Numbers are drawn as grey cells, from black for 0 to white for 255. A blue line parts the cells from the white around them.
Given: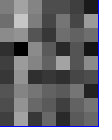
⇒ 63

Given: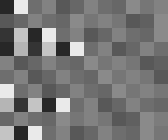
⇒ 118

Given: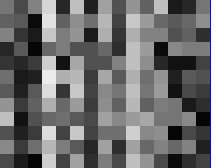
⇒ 39

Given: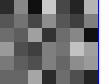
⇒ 36

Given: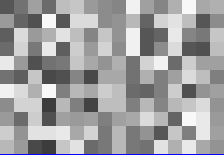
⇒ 168

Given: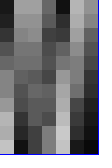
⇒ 181

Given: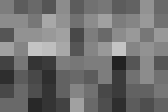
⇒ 146

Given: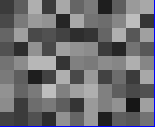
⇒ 154
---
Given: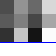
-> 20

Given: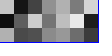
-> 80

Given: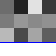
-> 165

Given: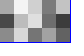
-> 117

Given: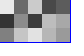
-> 226

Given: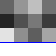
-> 94

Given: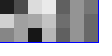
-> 22

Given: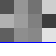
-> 136
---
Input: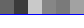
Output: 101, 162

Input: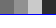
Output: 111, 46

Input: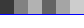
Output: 57, 205

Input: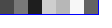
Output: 73, 99

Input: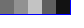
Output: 111, 18

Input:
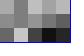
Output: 170, 38

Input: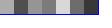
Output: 172, 56

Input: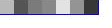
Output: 185, 55
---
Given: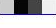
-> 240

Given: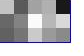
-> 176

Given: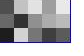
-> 158

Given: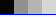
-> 214

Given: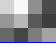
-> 75

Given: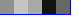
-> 19

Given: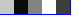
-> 253

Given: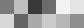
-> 108

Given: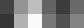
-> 99
